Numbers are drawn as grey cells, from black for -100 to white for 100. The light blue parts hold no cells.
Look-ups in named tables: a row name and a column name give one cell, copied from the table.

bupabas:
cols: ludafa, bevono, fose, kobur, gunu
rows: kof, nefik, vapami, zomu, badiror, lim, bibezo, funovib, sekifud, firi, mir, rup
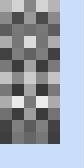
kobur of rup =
-7
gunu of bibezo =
53
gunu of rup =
-51
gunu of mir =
-48
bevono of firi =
-53
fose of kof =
5
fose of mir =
-28
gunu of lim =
-4
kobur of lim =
-53
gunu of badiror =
-50
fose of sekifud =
-5
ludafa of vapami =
-27
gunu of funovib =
-6
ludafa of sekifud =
35
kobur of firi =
-54
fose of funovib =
29
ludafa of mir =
-48
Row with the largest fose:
zomu

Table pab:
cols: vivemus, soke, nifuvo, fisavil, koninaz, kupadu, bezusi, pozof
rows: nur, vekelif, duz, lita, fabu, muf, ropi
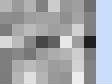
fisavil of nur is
1
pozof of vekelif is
1
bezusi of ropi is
86
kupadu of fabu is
41
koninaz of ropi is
20
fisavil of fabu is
22
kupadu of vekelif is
12
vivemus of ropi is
-3
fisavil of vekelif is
28

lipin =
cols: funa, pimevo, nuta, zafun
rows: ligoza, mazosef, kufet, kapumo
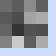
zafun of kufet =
-38
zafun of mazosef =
34
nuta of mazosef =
27
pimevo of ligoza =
-27
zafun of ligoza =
-25
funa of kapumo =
1
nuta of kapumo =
-26
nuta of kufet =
-36
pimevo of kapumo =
58

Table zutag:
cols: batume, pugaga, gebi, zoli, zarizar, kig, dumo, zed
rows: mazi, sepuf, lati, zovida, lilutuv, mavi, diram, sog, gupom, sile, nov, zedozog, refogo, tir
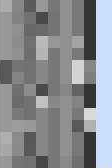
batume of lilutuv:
20
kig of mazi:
13
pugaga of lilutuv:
14
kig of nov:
13
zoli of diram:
7
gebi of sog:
11
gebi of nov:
20
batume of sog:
20
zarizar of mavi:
-7
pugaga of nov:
22
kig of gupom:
13
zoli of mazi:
20
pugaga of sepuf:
2
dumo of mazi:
-6
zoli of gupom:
51
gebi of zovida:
-11

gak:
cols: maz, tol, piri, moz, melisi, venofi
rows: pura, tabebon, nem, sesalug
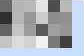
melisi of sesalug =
-5
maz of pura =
-18
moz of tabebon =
60
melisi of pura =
-39
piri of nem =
22
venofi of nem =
17
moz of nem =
-31
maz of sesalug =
54
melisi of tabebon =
10
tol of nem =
53
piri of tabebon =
18
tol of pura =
41
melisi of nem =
25
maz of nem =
-22
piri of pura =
45
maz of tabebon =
-63
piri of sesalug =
65
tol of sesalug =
72
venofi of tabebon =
13
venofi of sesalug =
-50

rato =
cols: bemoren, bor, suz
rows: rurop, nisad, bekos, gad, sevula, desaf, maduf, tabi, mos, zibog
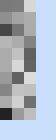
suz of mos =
-12
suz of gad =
3
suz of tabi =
50
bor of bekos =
-7
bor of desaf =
69
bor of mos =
63
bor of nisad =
29
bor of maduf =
-23
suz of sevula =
-25
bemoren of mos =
34
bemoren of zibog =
-73
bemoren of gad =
43
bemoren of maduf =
21
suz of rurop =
69
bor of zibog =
21
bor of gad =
35
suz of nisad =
35
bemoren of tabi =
4
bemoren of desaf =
34

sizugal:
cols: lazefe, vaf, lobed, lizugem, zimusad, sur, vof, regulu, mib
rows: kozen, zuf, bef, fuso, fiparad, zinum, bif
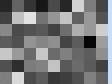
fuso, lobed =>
15
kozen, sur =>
-70
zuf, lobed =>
77
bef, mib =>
61
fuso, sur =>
-47
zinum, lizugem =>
2
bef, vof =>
37
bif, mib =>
-23
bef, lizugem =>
-31
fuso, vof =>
-28
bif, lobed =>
-41

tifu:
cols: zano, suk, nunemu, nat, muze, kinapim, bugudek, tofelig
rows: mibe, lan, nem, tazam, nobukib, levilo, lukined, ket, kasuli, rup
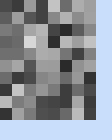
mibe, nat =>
-48
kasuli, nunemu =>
9
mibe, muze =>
53
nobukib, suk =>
-13
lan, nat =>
-48
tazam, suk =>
-17
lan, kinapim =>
40
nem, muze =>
-46
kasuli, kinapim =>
-52
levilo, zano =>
14
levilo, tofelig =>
26
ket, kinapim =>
-52
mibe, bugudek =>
36
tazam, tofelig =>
51
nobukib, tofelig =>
1
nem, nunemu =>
30
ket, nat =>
17
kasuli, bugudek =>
31
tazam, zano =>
-22
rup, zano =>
-60
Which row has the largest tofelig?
tazam

